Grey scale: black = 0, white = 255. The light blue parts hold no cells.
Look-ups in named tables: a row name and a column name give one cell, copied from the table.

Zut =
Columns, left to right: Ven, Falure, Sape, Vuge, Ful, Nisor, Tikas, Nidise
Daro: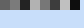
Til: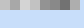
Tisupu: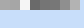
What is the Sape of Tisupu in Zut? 245
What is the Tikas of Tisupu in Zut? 143
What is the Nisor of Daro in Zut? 61
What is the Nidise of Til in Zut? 174
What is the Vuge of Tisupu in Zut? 106
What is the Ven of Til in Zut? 194
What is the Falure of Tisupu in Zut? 166
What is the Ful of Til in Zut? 147
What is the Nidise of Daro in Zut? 14
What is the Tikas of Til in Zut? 114

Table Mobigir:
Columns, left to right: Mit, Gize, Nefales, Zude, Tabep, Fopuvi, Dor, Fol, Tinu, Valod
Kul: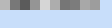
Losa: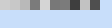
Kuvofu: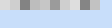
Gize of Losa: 200
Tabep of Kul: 214
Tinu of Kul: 168
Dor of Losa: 123
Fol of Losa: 62
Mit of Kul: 184
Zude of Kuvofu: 189
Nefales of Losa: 185
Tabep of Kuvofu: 198
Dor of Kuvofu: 207
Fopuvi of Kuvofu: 155
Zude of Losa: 123

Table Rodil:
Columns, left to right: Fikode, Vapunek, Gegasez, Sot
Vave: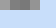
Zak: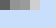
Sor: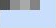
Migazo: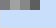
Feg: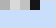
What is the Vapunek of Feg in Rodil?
217
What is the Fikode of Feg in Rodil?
178
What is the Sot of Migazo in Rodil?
94
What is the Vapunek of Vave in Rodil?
127
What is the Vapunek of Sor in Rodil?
143
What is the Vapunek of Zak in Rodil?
148
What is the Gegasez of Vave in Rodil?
121
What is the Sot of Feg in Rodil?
21
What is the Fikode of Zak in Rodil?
95
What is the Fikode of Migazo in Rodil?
124
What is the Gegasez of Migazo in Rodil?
135
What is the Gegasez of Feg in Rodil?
194
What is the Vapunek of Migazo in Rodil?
161
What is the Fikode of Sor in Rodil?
82
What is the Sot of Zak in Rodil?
207
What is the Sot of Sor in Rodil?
131
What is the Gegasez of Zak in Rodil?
155
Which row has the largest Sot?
Zak

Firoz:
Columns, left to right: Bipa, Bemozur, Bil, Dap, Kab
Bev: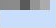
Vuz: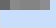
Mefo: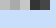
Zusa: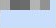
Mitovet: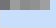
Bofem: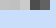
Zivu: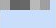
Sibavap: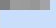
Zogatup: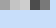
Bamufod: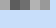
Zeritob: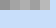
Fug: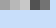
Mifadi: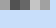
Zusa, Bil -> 108
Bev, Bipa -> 138
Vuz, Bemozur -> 138
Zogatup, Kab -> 121
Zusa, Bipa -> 174
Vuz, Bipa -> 103
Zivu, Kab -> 159
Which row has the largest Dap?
Mifadi

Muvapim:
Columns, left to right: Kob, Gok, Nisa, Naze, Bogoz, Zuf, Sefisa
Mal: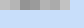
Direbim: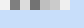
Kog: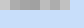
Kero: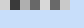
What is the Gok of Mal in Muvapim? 181
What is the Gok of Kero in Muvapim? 58
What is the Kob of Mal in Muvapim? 192
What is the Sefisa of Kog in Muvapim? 193
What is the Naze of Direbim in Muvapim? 115
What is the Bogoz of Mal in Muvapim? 179
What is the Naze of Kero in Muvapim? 104
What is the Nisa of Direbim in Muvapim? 220
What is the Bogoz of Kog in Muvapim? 188
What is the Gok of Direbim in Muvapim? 127
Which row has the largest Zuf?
Direbim

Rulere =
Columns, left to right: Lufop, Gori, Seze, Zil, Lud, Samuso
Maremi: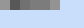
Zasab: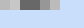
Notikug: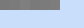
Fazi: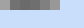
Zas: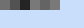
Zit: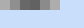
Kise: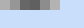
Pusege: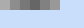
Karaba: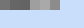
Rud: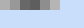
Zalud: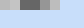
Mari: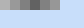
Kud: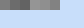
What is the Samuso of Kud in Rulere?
130
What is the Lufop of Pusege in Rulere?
172
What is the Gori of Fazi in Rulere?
114
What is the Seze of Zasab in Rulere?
104
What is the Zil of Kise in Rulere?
96
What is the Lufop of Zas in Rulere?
112
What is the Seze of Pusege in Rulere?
120
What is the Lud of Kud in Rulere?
143
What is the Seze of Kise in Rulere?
103
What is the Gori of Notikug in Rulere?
123
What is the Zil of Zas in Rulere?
121
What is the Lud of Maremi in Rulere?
124
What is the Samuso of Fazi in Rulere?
152
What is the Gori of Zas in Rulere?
82
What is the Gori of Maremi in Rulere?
88
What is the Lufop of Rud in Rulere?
176

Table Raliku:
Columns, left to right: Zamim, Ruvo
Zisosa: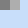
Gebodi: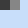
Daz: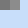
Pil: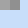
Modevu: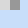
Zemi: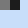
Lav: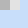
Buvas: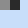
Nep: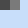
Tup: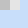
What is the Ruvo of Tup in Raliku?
229
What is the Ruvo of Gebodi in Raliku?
134
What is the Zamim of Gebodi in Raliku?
59
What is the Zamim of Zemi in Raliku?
120
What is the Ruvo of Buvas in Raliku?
42
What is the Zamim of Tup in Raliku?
193
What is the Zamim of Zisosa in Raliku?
126

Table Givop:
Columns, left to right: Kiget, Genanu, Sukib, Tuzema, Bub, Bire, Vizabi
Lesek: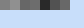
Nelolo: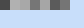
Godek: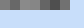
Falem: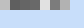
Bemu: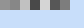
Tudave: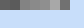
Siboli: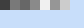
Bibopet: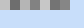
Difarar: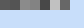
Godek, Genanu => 104
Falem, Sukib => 101
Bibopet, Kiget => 194
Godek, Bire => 79
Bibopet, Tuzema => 130
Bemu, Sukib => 193
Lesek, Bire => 82
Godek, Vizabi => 113
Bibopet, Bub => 199
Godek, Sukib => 138
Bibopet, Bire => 116
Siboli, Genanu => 121
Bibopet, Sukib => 181

